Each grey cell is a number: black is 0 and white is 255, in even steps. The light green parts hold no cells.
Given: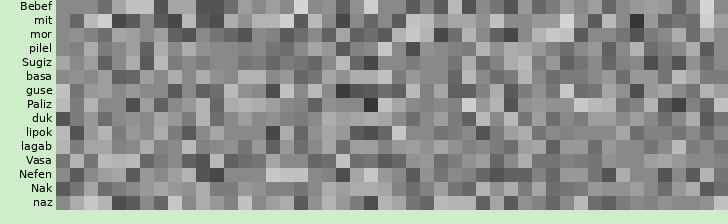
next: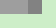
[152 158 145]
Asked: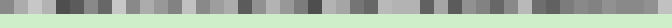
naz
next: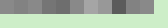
[199 137  78]
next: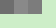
[158 158 137]
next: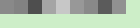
[117 137 130]
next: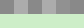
[179 179 137]
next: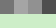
[152 165 137]

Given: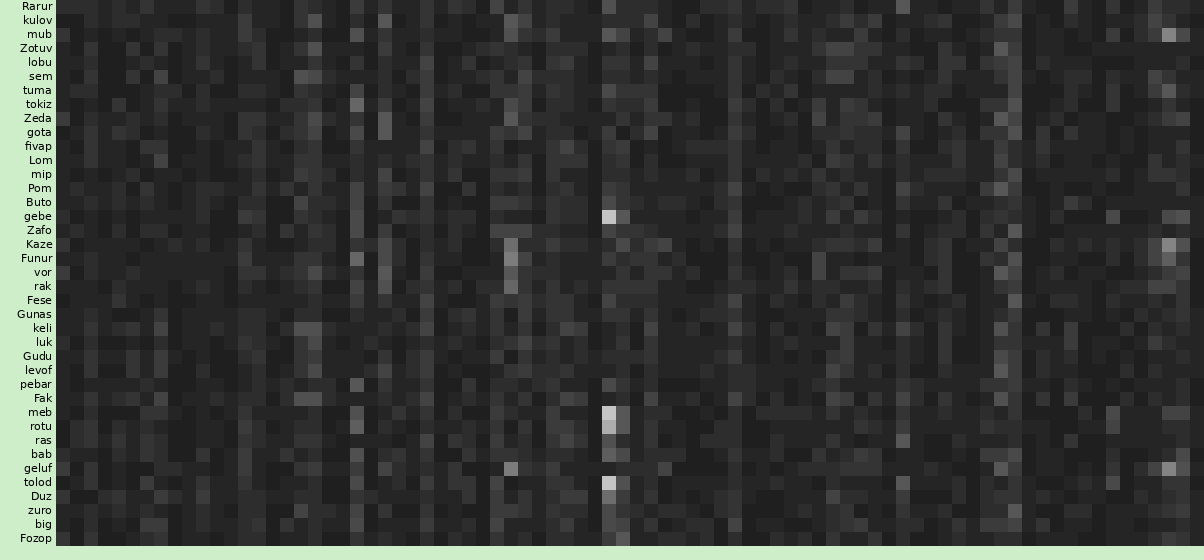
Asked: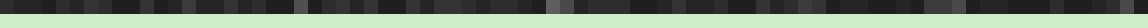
bab
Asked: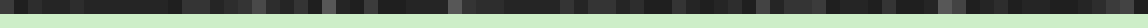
vor
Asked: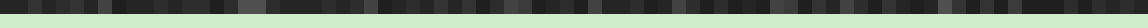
keli
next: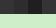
[52 31 52]
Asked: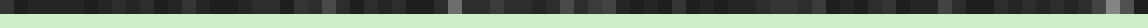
Kaze
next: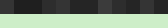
[37 37 37]
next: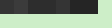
[37 45 31]

